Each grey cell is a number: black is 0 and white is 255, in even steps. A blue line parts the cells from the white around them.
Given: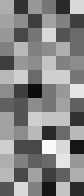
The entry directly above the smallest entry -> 106
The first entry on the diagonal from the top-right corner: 217
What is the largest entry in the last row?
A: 217
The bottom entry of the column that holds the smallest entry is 129
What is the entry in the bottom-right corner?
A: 41
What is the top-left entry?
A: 174
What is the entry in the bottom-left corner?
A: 84
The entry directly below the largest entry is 106
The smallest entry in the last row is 21
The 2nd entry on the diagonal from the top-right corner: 129
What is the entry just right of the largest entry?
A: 217
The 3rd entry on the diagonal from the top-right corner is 217
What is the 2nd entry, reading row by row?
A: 50
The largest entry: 250
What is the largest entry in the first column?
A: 207
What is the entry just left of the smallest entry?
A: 62
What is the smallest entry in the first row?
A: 41
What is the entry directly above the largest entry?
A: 41
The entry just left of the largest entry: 72
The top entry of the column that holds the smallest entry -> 152
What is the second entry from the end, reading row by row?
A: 196

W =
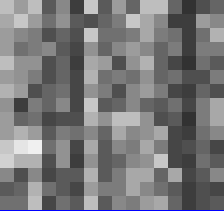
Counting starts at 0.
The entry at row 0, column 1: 156
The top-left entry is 190
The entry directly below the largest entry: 178
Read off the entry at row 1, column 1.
199
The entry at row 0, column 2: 190
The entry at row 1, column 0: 168
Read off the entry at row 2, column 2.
124
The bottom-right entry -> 90
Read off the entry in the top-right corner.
101
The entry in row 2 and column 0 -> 156
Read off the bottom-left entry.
112
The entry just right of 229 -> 240
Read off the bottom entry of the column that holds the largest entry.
190
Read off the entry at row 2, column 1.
136
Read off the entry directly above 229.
178

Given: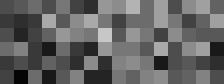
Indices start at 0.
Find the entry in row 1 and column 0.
57
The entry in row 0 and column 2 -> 108
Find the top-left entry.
77
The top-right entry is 98
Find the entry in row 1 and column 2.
57
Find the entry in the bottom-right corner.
77
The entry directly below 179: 108
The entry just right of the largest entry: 88
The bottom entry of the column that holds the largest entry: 36
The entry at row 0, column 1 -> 88
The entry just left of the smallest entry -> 66
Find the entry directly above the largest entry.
119
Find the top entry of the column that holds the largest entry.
151
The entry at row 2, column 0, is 77
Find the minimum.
5
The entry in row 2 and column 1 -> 36
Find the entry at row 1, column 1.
46
